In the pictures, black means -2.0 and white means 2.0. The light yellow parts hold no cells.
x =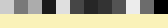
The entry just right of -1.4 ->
-1.2
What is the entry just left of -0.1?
1.2
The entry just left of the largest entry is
-0.7

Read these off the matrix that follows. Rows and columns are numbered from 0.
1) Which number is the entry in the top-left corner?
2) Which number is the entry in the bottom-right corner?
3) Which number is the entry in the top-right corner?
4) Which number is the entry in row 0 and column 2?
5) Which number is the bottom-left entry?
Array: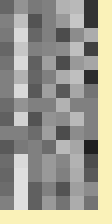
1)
-0.4
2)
-0.2
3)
-1.2
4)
-0.1
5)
0.0

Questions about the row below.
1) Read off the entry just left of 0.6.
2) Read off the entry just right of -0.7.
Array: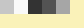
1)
-0.7
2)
0.6

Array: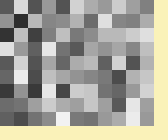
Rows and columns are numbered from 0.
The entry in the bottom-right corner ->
0.4
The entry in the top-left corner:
-0.6
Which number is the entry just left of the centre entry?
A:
-0.4
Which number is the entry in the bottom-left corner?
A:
-0.5
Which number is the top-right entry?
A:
0.0
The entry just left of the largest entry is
0.2
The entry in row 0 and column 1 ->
1.4
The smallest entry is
-1.3
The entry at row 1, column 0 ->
0.3
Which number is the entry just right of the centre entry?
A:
0.9
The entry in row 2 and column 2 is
-1.0
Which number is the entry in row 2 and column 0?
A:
-1.2
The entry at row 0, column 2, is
-0.7
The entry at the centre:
0.7
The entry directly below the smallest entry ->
1.0
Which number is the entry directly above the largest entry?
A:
0.7
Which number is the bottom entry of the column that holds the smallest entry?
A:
-0.8

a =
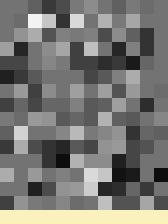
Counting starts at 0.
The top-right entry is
-0.2
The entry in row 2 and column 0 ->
-0.2
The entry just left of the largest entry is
-0.3
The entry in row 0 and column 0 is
-0.2
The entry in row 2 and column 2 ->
0.7
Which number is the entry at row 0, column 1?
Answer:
-0.2
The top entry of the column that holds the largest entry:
-0.5
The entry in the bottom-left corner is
-1.0
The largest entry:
1.8
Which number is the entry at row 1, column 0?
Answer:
-0.2
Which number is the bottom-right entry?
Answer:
-0.8
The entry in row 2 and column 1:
0.3
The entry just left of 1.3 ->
-0.5
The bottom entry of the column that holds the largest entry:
-0.1
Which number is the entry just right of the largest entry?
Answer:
1.1

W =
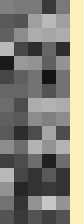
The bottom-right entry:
-0.7
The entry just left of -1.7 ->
-0.2
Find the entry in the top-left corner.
0.0
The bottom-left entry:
-0.7
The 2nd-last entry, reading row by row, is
-1.0
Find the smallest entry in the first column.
-1.6
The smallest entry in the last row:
-1.1
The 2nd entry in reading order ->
-0.1
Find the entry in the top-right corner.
-0.1
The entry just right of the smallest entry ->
-0.2
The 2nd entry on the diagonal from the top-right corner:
0.9
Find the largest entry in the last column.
0.8
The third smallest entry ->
-1.5
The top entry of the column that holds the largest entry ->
-1.1
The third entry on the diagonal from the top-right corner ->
0.7
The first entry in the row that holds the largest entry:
-0.2
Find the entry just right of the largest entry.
0.3

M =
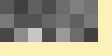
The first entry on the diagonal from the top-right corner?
-0.2
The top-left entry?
-0.6
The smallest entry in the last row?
-1.0
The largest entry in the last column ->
-0.1
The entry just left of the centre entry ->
-0.7

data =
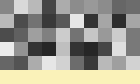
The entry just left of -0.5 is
-0.8
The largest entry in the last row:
1.6
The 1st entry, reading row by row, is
0.1
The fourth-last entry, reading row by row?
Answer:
-1.1
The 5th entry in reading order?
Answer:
0.7
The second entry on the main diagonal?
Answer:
-0.8
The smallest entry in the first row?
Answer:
-0.9
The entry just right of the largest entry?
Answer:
0.3
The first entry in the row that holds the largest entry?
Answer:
1.7
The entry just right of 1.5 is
-0.1
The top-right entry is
-0.3
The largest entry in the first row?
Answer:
1.4
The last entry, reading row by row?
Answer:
1.3
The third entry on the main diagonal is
0.5

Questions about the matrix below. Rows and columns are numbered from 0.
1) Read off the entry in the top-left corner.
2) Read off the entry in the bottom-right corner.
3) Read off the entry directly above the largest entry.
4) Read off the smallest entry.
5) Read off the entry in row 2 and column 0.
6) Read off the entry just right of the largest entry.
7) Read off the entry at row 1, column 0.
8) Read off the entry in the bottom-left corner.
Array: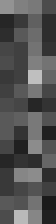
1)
0.3
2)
-1.5
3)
0.0
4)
-1.6
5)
-1.3
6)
-0.4
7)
-1.4
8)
-0.8

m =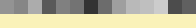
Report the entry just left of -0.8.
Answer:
1.2
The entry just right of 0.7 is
-0.6

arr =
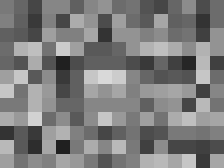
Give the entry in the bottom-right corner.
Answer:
0.6
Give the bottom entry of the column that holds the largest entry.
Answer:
-0.7
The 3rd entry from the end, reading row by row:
1.1
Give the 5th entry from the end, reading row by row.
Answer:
0.9
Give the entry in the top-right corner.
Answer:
-0.3
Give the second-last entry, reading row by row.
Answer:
-1.1
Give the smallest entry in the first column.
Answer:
-1.2
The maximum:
1.4
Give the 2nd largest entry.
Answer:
1.3
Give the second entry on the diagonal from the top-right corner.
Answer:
-1.2
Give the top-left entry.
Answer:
-0.1
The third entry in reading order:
-0.9
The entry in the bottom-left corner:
0.5
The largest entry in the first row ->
0.3
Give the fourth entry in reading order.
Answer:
0.1
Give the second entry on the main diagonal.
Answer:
-0.5
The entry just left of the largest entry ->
1.1
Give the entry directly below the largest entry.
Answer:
0.3
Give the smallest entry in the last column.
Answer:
-1.0

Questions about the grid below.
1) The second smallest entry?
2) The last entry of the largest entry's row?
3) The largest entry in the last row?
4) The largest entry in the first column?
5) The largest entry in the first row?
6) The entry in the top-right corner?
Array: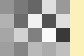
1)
-0.7
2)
-1.1
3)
1.0
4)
0.8
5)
1.5
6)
0.4
